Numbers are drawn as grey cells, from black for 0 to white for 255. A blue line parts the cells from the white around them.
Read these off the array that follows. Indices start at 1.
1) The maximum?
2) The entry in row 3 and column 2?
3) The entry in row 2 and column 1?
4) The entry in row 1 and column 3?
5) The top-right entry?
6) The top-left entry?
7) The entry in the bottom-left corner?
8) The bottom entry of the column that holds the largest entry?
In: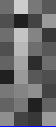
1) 205
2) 196
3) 79
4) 120
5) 88
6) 110
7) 143
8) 67

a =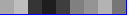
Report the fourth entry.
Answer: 30
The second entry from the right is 179
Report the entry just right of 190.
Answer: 53

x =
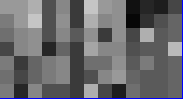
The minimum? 7
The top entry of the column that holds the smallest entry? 17
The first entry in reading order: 153
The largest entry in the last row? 175
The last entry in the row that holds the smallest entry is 101
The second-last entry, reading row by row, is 90
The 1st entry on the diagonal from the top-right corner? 70
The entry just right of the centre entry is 135
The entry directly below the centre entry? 111
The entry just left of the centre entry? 58
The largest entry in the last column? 186
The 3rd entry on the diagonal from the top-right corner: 175
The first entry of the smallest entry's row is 123
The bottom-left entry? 123
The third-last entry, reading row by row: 90
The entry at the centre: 165
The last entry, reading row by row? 101
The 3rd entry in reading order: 175
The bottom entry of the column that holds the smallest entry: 111
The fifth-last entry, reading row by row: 29
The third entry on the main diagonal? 144
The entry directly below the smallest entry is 70
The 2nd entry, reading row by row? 153

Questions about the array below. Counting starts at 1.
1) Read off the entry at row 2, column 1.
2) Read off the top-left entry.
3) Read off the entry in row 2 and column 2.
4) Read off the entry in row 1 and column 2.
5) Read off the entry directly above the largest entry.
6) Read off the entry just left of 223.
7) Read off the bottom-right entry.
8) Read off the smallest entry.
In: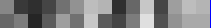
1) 103
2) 135
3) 124
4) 57
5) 199
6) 124
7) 169
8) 37

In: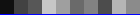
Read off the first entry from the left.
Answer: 16
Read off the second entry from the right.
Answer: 181
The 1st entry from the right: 139

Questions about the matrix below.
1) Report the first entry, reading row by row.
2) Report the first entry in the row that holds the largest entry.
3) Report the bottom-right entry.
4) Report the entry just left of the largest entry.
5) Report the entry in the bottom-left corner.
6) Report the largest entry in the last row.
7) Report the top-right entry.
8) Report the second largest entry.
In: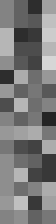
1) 131
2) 142
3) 119
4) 66
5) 131
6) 142
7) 161
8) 204

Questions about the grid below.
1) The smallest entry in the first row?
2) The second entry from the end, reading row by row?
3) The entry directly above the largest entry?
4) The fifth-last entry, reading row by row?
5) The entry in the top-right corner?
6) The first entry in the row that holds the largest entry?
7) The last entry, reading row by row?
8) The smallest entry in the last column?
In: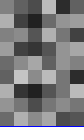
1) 44
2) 76
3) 139
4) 176
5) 97
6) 97
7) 85
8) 44

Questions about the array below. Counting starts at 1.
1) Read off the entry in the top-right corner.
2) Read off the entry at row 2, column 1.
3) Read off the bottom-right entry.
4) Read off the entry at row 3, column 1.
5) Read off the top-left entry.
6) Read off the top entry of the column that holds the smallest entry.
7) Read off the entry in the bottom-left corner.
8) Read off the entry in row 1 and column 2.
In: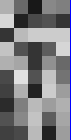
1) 127
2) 214
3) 157
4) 52
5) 176
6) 24
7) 64
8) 105

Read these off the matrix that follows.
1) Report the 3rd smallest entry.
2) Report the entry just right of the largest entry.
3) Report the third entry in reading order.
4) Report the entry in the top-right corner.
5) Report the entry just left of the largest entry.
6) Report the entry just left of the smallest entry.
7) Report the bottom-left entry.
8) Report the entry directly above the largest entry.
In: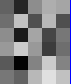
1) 37
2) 193
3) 141
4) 165
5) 184
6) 89
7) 119
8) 203

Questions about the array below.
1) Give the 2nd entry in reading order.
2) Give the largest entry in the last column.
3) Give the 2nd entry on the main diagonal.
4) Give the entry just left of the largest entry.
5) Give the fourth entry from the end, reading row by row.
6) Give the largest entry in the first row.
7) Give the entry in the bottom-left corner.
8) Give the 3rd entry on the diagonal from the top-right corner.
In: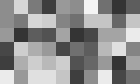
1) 215
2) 235
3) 122
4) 141
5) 141
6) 244
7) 235
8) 164
